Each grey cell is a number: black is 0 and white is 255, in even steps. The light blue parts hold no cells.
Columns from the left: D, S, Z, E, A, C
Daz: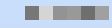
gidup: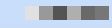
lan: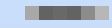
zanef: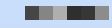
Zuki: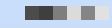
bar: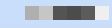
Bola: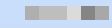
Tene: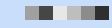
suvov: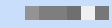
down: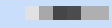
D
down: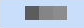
A
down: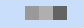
E
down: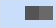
Z
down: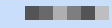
Z

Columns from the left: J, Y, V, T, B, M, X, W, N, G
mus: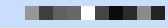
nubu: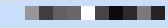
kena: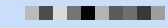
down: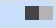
M
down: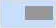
J

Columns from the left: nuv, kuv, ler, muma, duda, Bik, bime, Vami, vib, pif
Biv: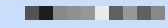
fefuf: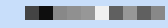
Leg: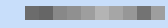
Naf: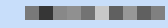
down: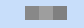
pif
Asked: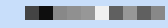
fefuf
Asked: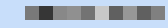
Naf
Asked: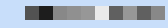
Biv
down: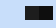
kuv

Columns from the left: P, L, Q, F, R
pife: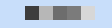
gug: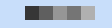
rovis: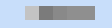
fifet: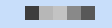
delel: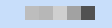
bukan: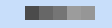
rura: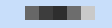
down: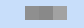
F
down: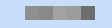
F
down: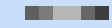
L
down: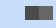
P
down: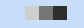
Q

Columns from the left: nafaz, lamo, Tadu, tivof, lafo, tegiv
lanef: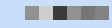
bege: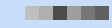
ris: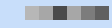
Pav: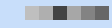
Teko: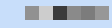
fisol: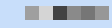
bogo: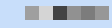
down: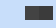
Tadu
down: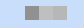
nafaz

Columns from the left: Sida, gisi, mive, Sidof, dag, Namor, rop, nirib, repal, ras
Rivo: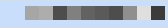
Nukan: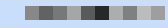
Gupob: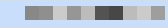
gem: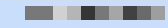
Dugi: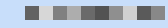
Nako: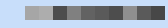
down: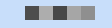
rop
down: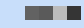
dag
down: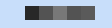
Namor
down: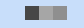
rop
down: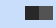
Namor

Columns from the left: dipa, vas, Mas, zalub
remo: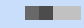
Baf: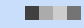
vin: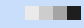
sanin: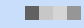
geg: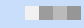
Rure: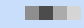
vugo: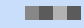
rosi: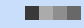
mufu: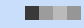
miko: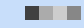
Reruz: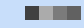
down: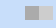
vas
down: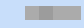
vas
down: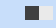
dipa
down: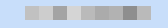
Mas
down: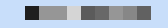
zalub
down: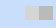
Mas

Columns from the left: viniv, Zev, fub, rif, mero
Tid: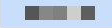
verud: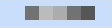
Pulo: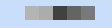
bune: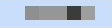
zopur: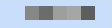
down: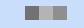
viniv
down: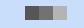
viniv
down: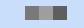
mero

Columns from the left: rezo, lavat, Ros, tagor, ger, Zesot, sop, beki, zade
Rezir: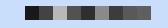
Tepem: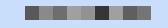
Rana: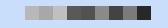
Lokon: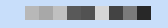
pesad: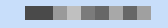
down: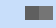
zade
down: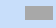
lavat
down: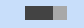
sop
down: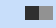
ger

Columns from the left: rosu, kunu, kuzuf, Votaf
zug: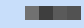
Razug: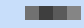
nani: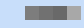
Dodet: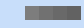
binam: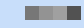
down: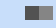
Votaf
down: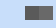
kuzuf
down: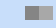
Votaf
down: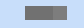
rosu

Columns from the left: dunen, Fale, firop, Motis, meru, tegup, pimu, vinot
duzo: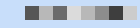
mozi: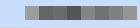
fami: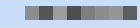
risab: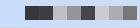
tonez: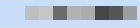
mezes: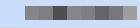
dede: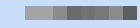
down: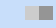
vinot
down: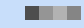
Motis

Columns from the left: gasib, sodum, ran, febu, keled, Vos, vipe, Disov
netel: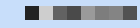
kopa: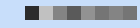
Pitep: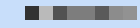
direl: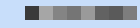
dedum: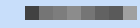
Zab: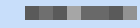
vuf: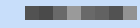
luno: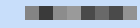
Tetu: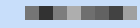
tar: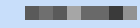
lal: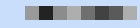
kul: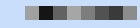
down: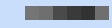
sodum
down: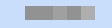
Disov
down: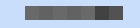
Vos

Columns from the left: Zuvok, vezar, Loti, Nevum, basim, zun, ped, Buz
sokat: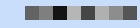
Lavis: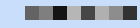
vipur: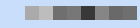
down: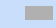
zun
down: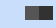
Buz

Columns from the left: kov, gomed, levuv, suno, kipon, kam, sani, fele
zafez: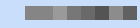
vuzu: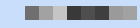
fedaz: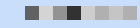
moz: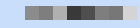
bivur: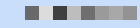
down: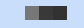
suno
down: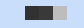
suno
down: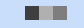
kam
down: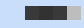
suno

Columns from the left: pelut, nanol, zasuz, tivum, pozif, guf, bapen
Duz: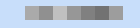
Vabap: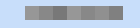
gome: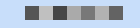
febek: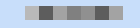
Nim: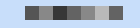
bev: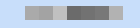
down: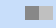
nanol
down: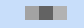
bapen

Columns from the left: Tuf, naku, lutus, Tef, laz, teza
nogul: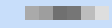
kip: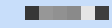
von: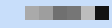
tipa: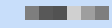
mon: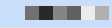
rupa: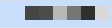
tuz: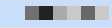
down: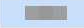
naku
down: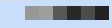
naku
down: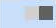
Tef
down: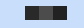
naku

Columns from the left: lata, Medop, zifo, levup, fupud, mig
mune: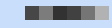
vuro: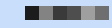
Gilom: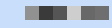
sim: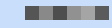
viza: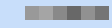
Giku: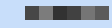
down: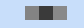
Medop
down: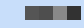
zifo
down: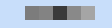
Medop
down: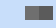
mig
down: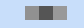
lata
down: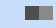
zifo
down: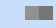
fupud

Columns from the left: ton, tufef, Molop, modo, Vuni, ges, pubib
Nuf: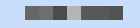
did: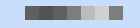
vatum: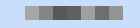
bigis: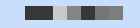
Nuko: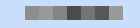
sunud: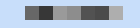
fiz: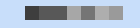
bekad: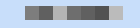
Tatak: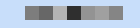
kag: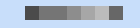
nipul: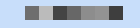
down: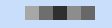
modo
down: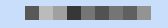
Vuni
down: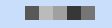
Vuni

